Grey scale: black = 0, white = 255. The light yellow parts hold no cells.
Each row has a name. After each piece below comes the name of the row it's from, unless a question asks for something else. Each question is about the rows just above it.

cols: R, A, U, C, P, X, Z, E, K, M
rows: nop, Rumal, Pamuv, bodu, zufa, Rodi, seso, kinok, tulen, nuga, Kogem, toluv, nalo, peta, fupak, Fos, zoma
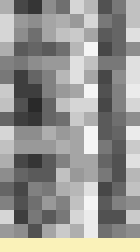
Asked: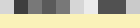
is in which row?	Fos
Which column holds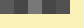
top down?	E
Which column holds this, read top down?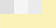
Z

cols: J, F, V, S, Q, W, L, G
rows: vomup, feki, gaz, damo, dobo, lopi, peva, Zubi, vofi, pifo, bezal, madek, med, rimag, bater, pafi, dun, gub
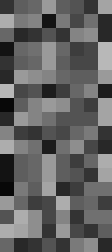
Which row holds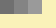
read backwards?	vofi
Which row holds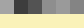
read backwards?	Zubi
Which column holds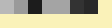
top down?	G
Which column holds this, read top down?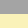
G
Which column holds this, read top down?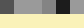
S
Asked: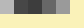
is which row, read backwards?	damo

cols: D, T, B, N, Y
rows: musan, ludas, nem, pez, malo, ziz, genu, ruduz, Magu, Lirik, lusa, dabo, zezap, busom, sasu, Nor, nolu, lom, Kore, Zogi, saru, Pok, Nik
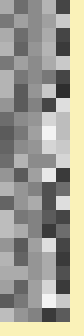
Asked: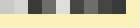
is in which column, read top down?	Y
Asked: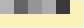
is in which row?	Kore
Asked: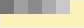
malo
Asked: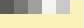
Pok

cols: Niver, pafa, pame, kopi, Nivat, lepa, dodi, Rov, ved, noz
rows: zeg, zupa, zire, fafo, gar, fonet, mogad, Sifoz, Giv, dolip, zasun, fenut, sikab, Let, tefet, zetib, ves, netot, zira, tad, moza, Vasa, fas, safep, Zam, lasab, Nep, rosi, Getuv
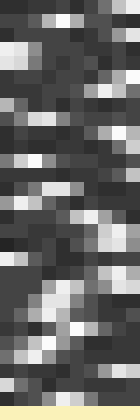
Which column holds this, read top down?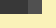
dodi
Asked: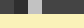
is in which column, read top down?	pafa
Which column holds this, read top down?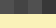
lepa
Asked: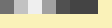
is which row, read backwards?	mogad
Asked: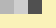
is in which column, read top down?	noz
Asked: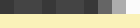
fonet

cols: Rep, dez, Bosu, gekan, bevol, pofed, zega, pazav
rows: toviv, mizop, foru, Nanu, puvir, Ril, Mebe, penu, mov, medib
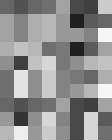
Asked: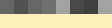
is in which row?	penu
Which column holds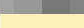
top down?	bevol
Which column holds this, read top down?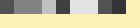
dez
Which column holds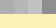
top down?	Bosu
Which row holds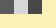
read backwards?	mov
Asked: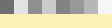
Mebe
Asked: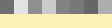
Ril

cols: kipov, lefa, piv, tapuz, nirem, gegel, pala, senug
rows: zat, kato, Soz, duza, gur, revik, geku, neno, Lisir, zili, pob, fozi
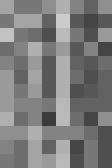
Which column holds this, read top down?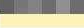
lefa
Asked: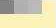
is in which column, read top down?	nirem
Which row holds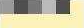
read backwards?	Soz

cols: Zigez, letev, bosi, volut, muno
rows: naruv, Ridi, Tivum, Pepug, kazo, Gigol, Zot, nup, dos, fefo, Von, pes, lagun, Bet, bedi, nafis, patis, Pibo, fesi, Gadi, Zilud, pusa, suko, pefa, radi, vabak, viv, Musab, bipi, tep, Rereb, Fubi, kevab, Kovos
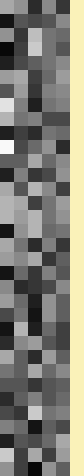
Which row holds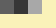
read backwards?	fesi
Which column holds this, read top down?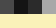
Zigez
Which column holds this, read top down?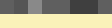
muno

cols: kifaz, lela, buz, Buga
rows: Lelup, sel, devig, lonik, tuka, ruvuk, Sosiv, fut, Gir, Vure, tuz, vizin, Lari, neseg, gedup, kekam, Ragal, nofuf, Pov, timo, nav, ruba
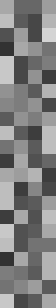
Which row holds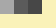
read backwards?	ruba
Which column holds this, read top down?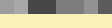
lela

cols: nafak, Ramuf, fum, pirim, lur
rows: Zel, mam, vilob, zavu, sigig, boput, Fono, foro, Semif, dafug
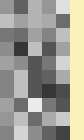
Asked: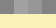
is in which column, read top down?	nafak
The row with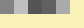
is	boput
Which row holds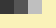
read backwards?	Fono
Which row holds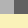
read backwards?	Zel
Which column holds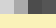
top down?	lur

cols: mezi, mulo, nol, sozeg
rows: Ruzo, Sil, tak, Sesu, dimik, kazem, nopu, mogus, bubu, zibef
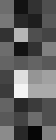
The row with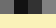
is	Sesu
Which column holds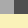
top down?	sozeg
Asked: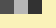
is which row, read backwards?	tak
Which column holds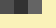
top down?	nol

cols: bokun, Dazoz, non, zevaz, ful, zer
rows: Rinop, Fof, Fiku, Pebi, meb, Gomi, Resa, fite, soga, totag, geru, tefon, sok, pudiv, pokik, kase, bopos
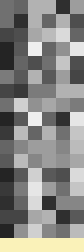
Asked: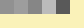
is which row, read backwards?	tefon
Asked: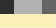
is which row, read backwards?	Rinop
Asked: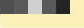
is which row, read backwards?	sok
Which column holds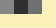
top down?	ful
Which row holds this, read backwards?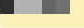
Rinop
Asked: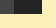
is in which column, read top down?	bokun
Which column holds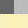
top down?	zevaz

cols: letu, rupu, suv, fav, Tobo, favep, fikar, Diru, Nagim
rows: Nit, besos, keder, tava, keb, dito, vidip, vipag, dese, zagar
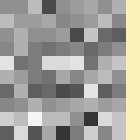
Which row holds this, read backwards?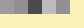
Nit
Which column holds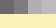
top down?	Diru
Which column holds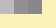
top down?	letu
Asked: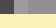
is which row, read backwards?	keder
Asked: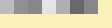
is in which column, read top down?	letu
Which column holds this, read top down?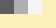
suv
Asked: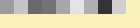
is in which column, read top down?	fikar

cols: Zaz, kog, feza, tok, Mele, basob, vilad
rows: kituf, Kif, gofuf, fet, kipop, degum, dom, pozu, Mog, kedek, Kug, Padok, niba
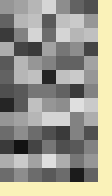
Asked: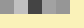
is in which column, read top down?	vilad
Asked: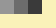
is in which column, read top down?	Zaz
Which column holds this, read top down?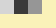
feza
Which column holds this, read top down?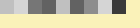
Mele
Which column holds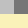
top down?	feza

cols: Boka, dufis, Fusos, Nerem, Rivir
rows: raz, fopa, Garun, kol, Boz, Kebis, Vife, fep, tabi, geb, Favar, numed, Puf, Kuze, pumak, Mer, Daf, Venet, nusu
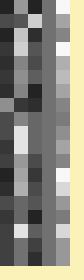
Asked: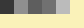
Kebis
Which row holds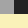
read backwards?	Puf
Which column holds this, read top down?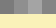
Rivir
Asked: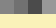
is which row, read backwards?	numed
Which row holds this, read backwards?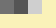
kol
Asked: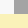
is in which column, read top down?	Rivir

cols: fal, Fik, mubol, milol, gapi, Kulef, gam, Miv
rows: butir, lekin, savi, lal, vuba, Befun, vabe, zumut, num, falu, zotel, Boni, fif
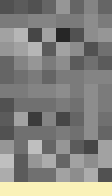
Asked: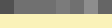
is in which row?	falu
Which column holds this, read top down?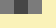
gapi
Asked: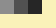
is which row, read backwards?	savi
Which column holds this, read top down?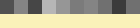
mubol
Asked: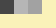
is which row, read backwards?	savi

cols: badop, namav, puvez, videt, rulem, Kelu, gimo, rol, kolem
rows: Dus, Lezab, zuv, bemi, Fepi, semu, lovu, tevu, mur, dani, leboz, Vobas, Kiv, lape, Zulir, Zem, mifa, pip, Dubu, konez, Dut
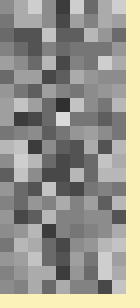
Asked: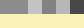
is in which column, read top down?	videt
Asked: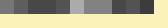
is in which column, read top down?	rulem
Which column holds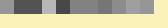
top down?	Kelu
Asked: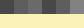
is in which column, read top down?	rulem

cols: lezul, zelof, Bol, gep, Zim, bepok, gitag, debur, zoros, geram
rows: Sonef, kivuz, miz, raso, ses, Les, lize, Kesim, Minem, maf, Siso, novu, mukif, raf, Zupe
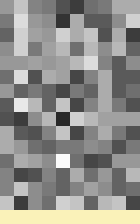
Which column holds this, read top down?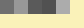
lezul
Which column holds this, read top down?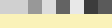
zelof
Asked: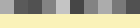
maf
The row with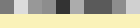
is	kivuz
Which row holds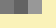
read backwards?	lize

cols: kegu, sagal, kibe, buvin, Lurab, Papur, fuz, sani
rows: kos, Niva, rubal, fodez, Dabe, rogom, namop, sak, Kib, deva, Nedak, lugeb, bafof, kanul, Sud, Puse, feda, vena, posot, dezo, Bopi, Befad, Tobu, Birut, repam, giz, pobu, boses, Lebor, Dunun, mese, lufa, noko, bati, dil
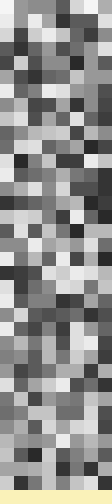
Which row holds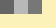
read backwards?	posot
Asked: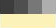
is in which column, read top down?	Lurab
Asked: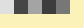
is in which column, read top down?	Papur
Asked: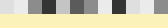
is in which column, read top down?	kegu
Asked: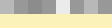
lufa
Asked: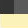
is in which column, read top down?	Lurab
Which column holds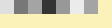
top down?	fuz

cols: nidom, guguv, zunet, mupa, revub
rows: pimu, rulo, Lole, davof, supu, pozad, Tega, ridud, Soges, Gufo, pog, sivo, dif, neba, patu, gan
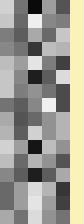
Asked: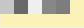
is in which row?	rulo
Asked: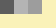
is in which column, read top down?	mupa
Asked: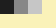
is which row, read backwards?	pozad
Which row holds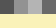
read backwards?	sivo
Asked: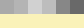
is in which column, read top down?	nidom
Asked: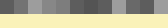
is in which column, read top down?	guguv

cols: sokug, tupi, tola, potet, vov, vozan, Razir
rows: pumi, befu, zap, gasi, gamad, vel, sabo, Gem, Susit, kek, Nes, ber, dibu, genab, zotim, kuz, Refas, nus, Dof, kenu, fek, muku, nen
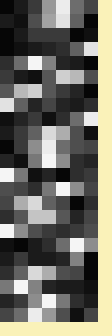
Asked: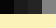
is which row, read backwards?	gamad
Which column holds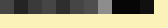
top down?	Razir
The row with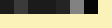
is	Dof

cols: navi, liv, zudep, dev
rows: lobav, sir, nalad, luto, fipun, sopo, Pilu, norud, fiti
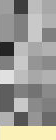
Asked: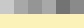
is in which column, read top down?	zudep
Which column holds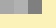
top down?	dev
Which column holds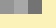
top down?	zudep
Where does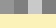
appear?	nalad
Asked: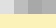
sopo
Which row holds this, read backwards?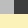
lobav

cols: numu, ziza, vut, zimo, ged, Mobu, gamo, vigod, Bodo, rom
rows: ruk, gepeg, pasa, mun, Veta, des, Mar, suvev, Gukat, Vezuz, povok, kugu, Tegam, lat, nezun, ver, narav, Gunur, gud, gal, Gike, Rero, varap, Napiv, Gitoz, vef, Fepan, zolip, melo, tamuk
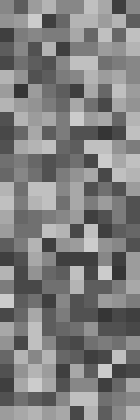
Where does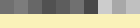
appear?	kugu
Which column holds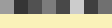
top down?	vigod
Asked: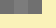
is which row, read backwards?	Gitoz
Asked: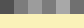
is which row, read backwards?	nezun
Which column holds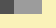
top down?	rom

